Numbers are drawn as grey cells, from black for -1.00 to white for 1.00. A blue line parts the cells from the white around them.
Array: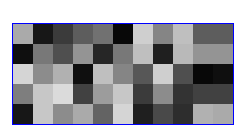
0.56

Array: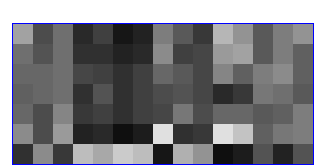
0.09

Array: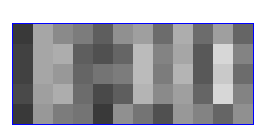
0.19

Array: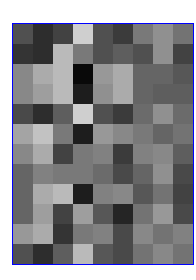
-0.65

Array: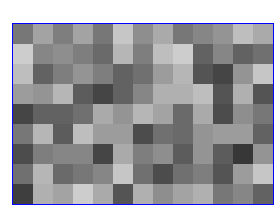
0.38

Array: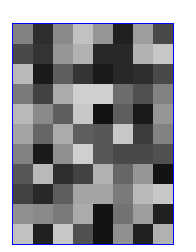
-0.75

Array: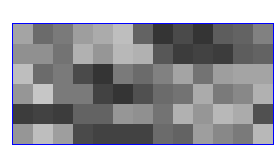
0.49
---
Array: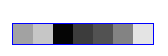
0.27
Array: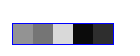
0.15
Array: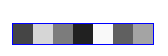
-0.46
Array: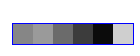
0.05
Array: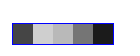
-0.46
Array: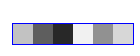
0.52
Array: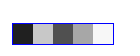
-0.75
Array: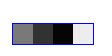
-0.05
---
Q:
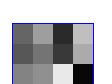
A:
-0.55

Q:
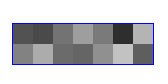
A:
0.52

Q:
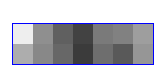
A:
-0.30

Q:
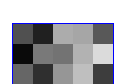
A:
0.40

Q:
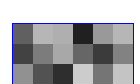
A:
-0.54

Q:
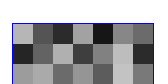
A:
0.48

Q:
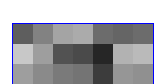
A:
0.40

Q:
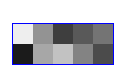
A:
0.03
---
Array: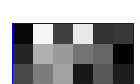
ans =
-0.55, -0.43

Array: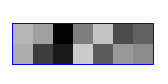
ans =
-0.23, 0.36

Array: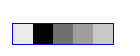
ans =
0.57, 0.84

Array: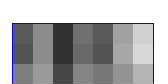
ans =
0.63, -0.01

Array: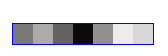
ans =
0.69, -0.05

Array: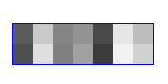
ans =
0.48, -0.38
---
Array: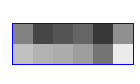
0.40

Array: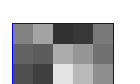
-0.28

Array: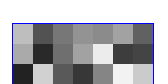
-0.68

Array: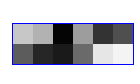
-0.70

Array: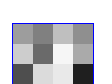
-0.17

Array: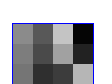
-0.42

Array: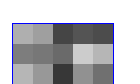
-0.07

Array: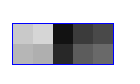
0.37
